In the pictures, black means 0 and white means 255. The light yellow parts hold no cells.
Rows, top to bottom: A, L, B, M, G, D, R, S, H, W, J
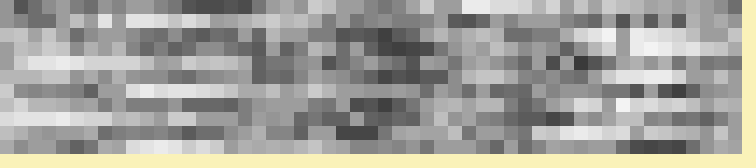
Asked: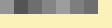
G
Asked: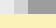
D
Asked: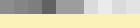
R
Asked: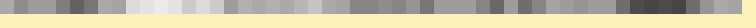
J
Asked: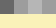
B
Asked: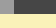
W

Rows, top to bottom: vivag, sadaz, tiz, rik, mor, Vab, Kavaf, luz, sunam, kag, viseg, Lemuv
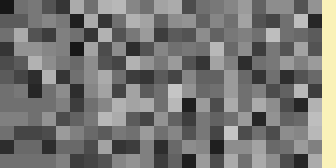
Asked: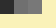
mor
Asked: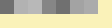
vivag
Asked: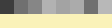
luz
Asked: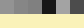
rik
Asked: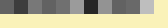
sunam
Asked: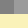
mor

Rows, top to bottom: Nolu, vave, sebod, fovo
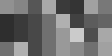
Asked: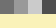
sebod
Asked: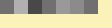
fovo
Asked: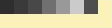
sebod
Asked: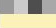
sebod
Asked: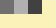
vave

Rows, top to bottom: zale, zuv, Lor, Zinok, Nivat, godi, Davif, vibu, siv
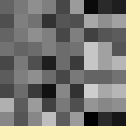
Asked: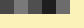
Nivat
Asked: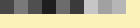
Nivat
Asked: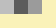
siv
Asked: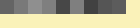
Lor

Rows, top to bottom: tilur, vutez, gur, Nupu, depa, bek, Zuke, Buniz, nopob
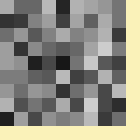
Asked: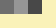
Zuke
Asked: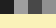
nopob
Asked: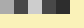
Buniz
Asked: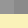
Zuke
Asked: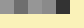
Zuke
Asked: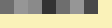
Zuke

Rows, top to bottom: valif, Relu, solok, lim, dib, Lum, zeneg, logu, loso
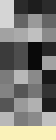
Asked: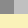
loso
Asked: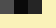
lim
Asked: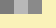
Lum
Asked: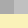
solok
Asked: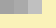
solok

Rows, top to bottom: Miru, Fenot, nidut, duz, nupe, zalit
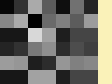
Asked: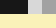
nidut
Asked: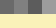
Fenot

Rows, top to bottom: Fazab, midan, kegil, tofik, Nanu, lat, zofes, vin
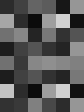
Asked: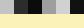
zofes
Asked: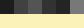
lat
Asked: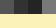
lat

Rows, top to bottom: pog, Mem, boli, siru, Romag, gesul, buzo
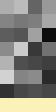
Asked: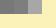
Mem
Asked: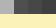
Romag

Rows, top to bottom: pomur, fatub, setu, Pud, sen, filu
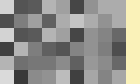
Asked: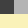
Pud
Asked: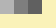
Pud
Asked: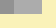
pomur

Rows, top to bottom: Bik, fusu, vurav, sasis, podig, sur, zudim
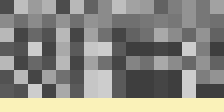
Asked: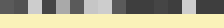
zudim
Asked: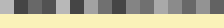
podig
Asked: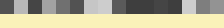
sur

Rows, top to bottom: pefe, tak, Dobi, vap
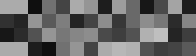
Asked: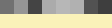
vap
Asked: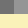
vap
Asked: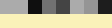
pefe
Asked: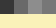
tak

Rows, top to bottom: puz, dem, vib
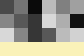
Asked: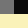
puz
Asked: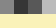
vib
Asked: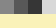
dem
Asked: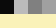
puz
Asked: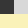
dem

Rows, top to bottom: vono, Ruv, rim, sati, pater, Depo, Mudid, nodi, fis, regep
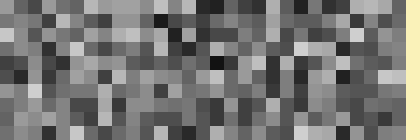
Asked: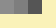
nodi
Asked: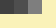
rim
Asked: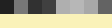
vono
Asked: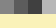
fis
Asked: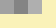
rim
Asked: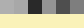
regep

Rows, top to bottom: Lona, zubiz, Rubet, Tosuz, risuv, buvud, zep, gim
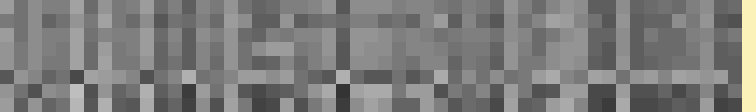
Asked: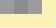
buvud
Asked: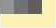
risuv
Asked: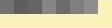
risuv

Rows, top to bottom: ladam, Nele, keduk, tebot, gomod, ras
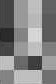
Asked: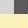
keduk
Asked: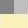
ras
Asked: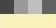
ladam

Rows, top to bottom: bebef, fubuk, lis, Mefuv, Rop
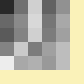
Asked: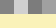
lis
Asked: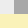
Rop
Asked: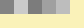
Mefuv

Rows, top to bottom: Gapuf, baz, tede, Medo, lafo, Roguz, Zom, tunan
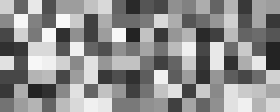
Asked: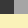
Gapuf
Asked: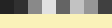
Zom
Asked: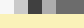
baz
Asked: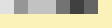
lafo
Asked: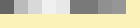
tunan
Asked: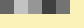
Zom

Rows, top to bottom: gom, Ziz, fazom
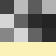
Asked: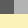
gom
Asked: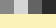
fazom
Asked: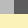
gom
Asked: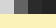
Ziz

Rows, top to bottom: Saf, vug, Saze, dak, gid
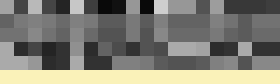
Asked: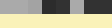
dak
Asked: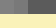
vug
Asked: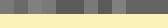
vug
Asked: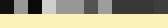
Saf

